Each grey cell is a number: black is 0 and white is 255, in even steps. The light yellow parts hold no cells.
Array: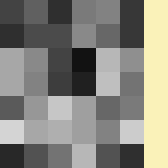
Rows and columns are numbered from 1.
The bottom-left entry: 40
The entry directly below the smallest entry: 32
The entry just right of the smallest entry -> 183
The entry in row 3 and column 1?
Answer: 167
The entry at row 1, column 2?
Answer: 96
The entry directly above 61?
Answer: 67
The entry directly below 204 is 47
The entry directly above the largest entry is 90
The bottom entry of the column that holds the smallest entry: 183
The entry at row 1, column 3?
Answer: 47
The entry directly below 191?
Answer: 103
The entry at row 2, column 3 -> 75
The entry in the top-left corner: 67

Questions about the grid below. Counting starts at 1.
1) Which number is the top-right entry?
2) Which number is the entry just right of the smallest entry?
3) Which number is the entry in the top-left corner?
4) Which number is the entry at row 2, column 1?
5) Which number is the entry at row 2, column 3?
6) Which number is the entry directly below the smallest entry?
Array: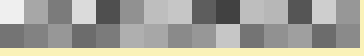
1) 151
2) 190
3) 239
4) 116
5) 151
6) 198

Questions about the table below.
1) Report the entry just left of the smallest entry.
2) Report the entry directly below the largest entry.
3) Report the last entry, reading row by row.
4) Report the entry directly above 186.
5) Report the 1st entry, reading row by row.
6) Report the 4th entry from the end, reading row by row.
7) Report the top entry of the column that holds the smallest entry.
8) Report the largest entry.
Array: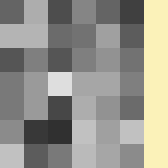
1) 56
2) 71
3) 139
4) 193
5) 100
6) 121
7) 77
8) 222
